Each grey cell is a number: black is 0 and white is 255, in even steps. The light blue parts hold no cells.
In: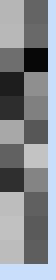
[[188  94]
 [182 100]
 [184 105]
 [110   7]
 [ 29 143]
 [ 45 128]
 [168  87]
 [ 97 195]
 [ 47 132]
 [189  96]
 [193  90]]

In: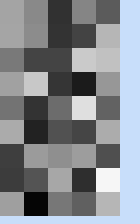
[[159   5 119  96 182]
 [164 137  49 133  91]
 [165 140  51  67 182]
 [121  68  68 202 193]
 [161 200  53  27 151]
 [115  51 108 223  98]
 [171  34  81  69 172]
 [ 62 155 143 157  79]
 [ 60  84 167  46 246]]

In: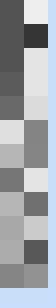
[[134 145]
 [ 82 238]
 [ 82  52]
 [ 83 228]
 [ 90 227]
 [106 217]
 [224 131]
 [184 132]
 [119 227]
 [182 112]
 [169 202]
 [171  88]]

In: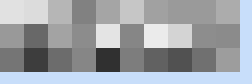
[[117  61 108 134  48 125  97  81 112 157]
 [225 220 182 129 165 198 161 154 154 172]
 [153 104 163 140 228 134 235 212 141 139]]

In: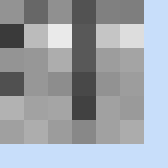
[[160 173 156 136 161 172]
 [147 103 144  82 128 126]
 [ 58 187 234  88 197 221]
 [148 151 173  88 157 164]
 [ 80 151 141  72 146 157]
 [178 162 165  65 161 154]]

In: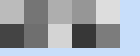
[[ 68 111 212  55 124]
 [187 117 174 150 221]]

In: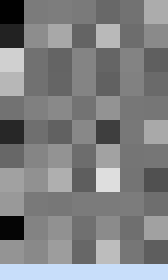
[[148 137 157 103 189 118  94]
 [  1 123 125 122 104 114 172]
 [ 34 141 168 100 185 109 138]
 [208 113 100 132 101 131  95]
 [183 113 101 132  97 129 106]
 [114 128 137 115 147 119 118]
 [ 39 111  97 136  62 120 169]
 [103 133 147 109 162 117 118]
 [161 145 175  94 222 116  80]
 [153 121 119 123 123 124 110]
 [  5 131 145 112 139 111 161]]

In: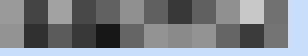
[[147  48  91  56  23 101 147 138 147 101  59 116]
 [154  68 162  72  97 144  96  56  96 144 200 113]]
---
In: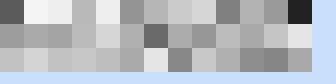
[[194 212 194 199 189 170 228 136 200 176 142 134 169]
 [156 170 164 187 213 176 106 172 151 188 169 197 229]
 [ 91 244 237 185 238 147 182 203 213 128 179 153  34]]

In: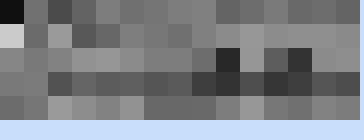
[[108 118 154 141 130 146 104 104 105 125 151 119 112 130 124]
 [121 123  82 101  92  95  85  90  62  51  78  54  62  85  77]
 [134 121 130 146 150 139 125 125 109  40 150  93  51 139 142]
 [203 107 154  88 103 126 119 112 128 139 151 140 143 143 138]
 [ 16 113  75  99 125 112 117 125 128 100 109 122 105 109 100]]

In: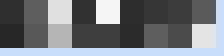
[[ 39  87 182  62  63  43  94  74 227]
 [ 47  95 224  49 244  46  54  59  89]]

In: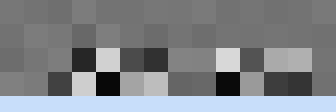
[[128 123  65 206   8 164 189 101 104  10 154  61  52 113]
 [109 118 125  38 209  75  49 131 130 216  83 170 176 116]
 [114 124 120 104 126 116 108 116 110 116 115 117 115 113]
 [119 115 111 124 115 115 119 118 122 114 117 113 115 121]]

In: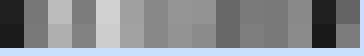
[[ 27 121 174 129 205 162 136 147 139 103 126 121 139  25 124]
 [ 33 119 188 124 209 160 136 148 146 103 123 121 138  32 100]]

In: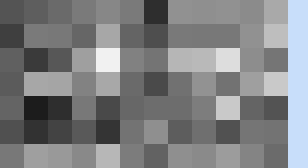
[[120 159 153 137 183 124  98 143 138 156 132 107]
 [ 80  50  67  89  52 115 143  93 111  81 117 115]
 [100  28  46 120  73 103 109 109 125 201 100  83]
 [ 91 167 165 130 168 106  74 113 146 114 159 201]
 [ 96  58  87 159 241 129 116 182 185 221 141 117]
 [ 63 122 120 102 167 100  78 121 120 120 145 190]
 [ 84  94 106 122 135 122  46 145 143 145 139 169]]

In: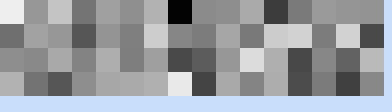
[[178 115  86 142 167 170 176 233  68 169 132 173  76 123  64 136]
 [142 137 169 131 174 126 159  73  92 151 220 175  72 135  98 186]
 [111 162 151  86 148 127 205 134 124 166 121 204 210 124 210  73]
 [238 151 196 116 160 143 178   3 139 142 170  60 122 154 149 147]]
